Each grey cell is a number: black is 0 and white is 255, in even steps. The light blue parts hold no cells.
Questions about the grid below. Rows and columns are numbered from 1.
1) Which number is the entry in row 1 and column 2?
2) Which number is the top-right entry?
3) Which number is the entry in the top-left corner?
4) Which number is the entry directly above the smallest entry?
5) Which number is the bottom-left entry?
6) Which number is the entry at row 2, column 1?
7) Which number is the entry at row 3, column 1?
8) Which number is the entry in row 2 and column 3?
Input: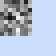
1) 99
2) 171
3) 185
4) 56
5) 84
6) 185
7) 185
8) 127

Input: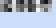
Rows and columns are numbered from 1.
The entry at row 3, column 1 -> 138
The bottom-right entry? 195
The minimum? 23
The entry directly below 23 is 154
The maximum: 246
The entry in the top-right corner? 109
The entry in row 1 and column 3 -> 80
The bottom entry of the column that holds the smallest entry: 109
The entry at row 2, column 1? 138
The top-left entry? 169

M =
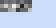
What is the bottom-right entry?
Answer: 192
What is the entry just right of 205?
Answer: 149
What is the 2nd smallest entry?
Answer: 63
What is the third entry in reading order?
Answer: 105
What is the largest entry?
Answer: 237
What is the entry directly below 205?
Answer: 105
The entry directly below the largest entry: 179

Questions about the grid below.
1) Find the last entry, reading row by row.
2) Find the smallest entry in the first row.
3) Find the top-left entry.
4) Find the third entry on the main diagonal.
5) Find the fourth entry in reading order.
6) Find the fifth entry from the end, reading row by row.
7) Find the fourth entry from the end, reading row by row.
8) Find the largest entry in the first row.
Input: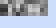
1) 135
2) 91
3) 163
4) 201
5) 135
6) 163
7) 149
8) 189

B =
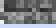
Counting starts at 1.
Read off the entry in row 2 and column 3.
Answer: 69
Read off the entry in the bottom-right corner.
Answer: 114
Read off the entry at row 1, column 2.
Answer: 69
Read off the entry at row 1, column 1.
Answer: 180
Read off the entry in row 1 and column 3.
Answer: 69
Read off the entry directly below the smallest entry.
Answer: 127
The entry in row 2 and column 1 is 168
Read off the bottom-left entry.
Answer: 237
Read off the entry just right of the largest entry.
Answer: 98
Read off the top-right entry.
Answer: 84
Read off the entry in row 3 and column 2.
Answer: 53
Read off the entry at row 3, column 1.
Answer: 194
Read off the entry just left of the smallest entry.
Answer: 84
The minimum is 39

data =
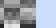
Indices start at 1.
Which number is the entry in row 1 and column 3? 169
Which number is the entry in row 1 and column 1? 100
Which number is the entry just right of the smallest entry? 227
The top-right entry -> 100
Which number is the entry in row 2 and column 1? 128
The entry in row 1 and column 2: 169
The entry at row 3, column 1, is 185
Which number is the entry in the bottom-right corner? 48
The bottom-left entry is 33
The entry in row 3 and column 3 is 76
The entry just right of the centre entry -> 169
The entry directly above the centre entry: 76
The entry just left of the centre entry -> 88
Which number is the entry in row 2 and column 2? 141
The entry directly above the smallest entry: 100

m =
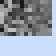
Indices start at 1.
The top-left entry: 24
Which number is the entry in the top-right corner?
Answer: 117
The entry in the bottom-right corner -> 133
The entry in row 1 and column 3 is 178
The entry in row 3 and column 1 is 162
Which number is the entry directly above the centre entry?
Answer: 77
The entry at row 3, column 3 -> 147
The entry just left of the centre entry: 49
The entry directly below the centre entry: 91
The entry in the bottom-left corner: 147
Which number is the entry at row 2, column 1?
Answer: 147
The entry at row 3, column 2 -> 162

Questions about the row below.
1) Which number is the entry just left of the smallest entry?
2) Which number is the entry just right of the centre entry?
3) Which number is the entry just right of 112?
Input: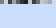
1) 51
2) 198
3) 198

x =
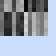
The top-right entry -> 52
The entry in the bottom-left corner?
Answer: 121
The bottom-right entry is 178
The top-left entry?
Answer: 92
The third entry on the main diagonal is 162
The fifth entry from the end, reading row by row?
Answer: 106
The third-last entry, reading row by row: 149
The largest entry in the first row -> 178
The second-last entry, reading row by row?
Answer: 121
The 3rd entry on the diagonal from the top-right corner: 79
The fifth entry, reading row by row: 149
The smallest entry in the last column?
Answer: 36

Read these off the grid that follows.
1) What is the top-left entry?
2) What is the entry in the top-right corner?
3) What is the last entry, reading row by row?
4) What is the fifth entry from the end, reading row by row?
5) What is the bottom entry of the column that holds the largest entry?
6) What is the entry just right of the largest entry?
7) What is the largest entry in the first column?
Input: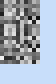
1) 68
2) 151
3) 209
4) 194
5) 108
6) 43
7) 238

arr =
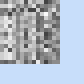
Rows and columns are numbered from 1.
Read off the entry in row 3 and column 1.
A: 123
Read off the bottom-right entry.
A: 139
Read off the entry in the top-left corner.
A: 139
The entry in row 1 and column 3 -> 193
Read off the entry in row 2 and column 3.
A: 234
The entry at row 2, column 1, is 207
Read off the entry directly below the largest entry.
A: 207
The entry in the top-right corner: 169
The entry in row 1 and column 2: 111
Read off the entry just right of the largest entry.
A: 181
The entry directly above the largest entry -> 111
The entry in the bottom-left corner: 111
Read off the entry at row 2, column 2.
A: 207
